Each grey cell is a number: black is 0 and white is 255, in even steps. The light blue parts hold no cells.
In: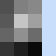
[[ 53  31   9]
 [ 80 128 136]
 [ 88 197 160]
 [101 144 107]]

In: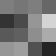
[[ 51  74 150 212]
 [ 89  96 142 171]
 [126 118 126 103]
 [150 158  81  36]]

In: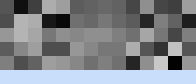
[[ 78 180 173  23   9 112 104 119 104  92  37 127  98  30]
 [ 85  15  63 173 158  92  98 104  98  70 143  70  63 158]
 [ 92 135 158  78  78 151 135 119 119 173  85  50 194  85]
 [127  78  98 158 151 135 112 127 112  37 143 200   2 151]
 [151 180 166 119 143 135 143 143 127 112 166 119  70 127]]

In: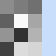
[[ 64 220 213]
 [ 96 249 166]
 [140 124 112]
 [148  49 179]]

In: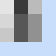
[[200  87 145]
 [215  87 145]
 [228  58 187]]

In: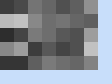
[[ 45  68 122 110  88  80 157]
 [ 53  53  95 122 110 102 130]
 [ 61  74 116 102  80  95 144]
 [136 157  61  88  68  80 193]
 [186 193 136 110 116 102  95]]

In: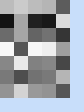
[[ 19 166  32  25 219]
 [107 166 100 114  53]
 [121  78 114 121 181]
 [135 233 129 135  71]
 [147 211 153 147  86]
 [188 203 188 181  92]
 [247  86 247 239 159]]

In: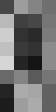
[[ 28 157 171  97]
 [ 36 171 165  97]
 [ 71 157 132 111]
 [105 132  90 118]
 [185  64  71 118]
 [192  58  50 139]
 [206  50  42 124]
 [214  36  20 139]]

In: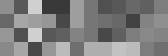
[[104 166 158 150  72 158 118 111 104  65 131 143]
 [137 166  72 150 187 111 174 174 194 187 125 111]
 [143  88 208  57  57 158 118  80  88 104  96 125]
 [150  80 208  88  96 131 118  72  96 125 137 131]]
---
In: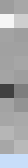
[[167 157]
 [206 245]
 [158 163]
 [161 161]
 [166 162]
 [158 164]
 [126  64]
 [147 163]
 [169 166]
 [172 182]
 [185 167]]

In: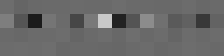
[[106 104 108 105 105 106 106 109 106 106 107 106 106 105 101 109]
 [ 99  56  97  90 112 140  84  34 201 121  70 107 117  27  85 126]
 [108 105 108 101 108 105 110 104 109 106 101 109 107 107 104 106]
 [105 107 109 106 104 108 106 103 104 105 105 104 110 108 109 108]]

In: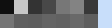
[[ 56 131 119  72  51 198  15]
 [ 94 105  97 100  93  95 117]]

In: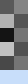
[[132  89]
 [ 85 178]
 [117  20]
 [ 82 193]
 [117  72]]

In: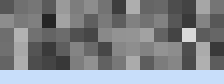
[[117 166  67  77 104 101 174  61 115 141 125 154  90 118 112  86]
 [ 87 132  57  87 130 114 129  94 122  95 130 163  37 128 122 141]
 [102  92 217  68  99 162 148 147 137  70  80 108 100 113 178 110]
 [ 57 171  78 141 147 130 142 135  71 105 132  94  58  84 168 112]
 [ 92 176  75 134 124  93 171 120  97 145 126  56  68  77 174 100]]

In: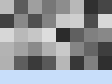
[[ 70  48 184 141 119 159  92 189]
 [216  77 207 202 131  79 137  65]
 [136 128  96  43 221 198 185 215]
 [ 62 101 133 201 177 138 162 179]
 [ 47 128  55 183  89  58  94 177]]

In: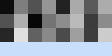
[[172  90 170  34 149  82 126  13]
 [139  60 186 141 116   7 175  82]
 [204  61 159  75 137  97 224  38]]

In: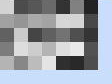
[[ 35 129  51 106  87  76 211]
 [ 72 212 214 163 170 149 161]
 [ 52  79 115  96  69 203  97]
 [ 82 233 222 180 205 221 124]
 [ 77  41  47 228 188 135 180]]
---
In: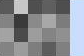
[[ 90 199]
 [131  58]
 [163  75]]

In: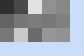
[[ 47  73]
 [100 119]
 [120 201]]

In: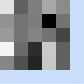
[[226  96]
 [146 116]
 [154 116]]

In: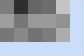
[[125  47]
 [158 119]
 [119 136]]

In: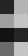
[[ 37 180]
 [159 196]
 [ 19  38]]

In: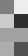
[[127 237]
 [204  47]
 [161 161]]
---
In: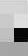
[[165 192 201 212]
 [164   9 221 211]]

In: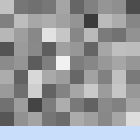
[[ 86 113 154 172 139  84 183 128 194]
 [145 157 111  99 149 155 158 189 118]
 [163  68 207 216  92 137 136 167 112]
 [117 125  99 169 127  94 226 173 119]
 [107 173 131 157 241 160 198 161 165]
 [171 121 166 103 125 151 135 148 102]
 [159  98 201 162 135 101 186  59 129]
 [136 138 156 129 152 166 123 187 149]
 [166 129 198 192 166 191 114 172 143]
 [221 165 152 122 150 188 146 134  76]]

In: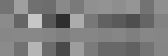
[[139 135 139 115]
 [114 136 101 159]
 [181 136 198 112]
 [108 133  87 109]
 [ 73 127  46 137]
 [157 134 172 122]
 [123 134 120 144]
 [104 131  97 147]
 [104 134  90 142]
 [ 97 127  78 149]
 [116 135 101 115]
 [133 134 130 143]]

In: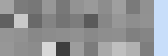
[[151 149  96 164]
 [143 146 201 123]
 [140 136 105 119]
 [215 140 132 151]
 [ 62 142 116 120]
 [157 145 125 147]
 [124 137  90 154]
 [169 142 135 141]
 [191 143 151 159]
 [177 128 142 122]
 [126 133 146 145]]

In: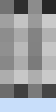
[[108 173 136 144 141 160 115]
 [ 64 199 172 185 169 195  46]
 [122 174 123 130 131 154 140]
 [ 69 201 184 198 177 202  38]]

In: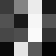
[[ 10  71  82  59]
 [228  78  25 131]
 [ 89 250 246 235]
 [  4  51  85  24]]

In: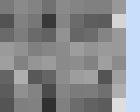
[[ 84  92 100 159 154 106  83 122]
 [127 144 175 130 145 125 129 138]
 [129 131  88 149 128 106 119 131]
 [ 48  75 101 155 134  98  57 113]
 [128 133 141 138 139 146 133 138]
 [108 123 157 141 157 102 107 132]
 [ 98 124 161 130 147 108  94 128]
 [ 92 112  84 159 154 132  92 128]
 [222 174 159 139 153 153 213 152]]
